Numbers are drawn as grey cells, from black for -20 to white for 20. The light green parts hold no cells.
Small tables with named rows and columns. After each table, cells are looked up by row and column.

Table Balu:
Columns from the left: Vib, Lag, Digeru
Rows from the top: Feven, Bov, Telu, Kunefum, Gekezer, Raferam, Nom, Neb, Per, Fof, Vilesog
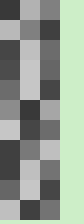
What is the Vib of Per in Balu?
-10
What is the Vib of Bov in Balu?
9
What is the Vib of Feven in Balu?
-11
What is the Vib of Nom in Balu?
11
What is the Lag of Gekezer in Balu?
11
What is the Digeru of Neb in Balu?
10
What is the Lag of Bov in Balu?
0
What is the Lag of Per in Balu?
10
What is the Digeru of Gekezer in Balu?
-9
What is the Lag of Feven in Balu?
8
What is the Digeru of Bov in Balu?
-10
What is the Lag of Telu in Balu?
10
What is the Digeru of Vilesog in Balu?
-2
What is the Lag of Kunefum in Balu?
11
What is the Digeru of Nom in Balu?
-3
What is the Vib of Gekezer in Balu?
-3
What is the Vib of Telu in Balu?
-9

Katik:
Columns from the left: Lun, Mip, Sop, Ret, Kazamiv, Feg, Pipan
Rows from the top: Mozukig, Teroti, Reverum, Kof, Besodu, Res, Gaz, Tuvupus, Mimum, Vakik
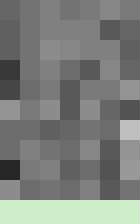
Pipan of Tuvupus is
3
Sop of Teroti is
0
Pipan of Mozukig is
-1
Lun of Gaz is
-3
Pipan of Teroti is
-4
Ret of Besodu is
-6
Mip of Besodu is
-3
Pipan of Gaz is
10
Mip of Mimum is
-1
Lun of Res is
3
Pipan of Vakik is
-2
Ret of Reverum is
1

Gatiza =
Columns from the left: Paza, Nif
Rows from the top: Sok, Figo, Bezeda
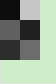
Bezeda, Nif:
-3
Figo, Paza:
-5
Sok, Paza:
-18
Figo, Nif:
-15
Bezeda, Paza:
-13
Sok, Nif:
11

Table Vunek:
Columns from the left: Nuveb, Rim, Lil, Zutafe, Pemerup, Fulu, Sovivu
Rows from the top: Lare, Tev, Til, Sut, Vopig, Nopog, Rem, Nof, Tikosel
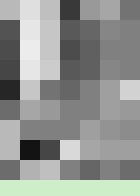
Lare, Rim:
15
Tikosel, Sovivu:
-3
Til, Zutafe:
-8
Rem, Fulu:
3
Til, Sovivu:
0
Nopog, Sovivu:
4
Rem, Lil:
0
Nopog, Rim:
6
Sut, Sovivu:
0
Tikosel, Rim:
8
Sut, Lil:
12
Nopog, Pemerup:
0
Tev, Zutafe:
-6
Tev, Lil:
11
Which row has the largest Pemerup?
Nof

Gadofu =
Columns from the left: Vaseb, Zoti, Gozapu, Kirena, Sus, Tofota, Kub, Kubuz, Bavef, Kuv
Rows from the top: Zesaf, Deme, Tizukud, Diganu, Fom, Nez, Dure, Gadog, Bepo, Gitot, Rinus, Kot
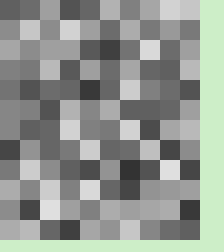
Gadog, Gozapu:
-4
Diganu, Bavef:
-5
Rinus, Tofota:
7
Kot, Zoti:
9
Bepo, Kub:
-12
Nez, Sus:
1
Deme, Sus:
5
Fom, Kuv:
-7
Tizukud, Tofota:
-10
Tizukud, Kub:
-2
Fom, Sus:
-11
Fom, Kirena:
-4
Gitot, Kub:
-9
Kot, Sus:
6
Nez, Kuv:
5
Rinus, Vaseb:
2
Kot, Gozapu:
-4
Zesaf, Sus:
-4
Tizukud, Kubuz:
14
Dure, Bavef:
6
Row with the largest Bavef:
Bepo

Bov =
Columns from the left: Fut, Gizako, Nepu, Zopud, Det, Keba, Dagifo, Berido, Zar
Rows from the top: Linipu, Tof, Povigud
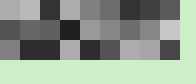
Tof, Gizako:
-4
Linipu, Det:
0
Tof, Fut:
-7
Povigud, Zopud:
7
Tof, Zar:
11
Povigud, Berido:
6
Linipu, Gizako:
9
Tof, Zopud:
-15
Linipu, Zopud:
7
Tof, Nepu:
-5
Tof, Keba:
1
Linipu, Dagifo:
-12
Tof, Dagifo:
-3
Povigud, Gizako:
-13

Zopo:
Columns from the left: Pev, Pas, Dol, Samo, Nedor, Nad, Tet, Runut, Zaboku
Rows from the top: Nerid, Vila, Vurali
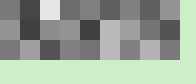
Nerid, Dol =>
16
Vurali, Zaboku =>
-1
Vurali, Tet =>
0
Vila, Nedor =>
-10
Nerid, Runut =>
-5
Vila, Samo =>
3
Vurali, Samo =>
0
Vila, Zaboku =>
-7
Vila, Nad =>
9
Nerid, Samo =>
-3
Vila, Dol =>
2
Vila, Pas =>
-10
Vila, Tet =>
5
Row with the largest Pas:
Vurali

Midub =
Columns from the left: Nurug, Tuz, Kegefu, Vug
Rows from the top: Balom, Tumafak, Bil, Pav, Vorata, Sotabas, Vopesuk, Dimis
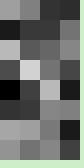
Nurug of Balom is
5
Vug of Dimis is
-10
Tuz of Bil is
-6
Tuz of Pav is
13
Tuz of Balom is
0
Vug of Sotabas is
0
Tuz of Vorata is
-10
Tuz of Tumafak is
-11
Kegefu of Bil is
-4
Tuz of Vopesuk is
5
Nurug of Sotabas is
-12
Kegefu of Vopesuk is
-1
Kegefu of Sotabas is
1
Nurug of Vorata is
-20
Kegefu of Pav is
-2
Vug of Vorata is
-16
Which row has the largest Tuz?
Pav

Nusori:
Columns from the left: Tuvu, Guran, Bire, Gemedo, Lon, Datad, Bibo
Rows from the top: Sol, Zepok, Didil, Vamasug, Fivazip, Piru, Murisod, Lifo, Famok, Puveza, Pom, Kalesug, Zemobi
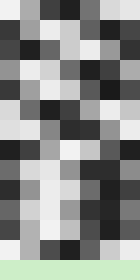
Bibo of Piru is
11
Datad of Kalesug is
-15
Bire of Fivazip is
17
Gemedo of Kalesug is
10
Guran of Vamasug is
17
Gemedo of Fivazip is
12
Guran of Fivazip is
5
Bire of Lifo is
6
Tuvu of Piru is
14
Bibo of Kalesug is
-6
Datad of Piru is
17
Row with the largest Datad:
Piru

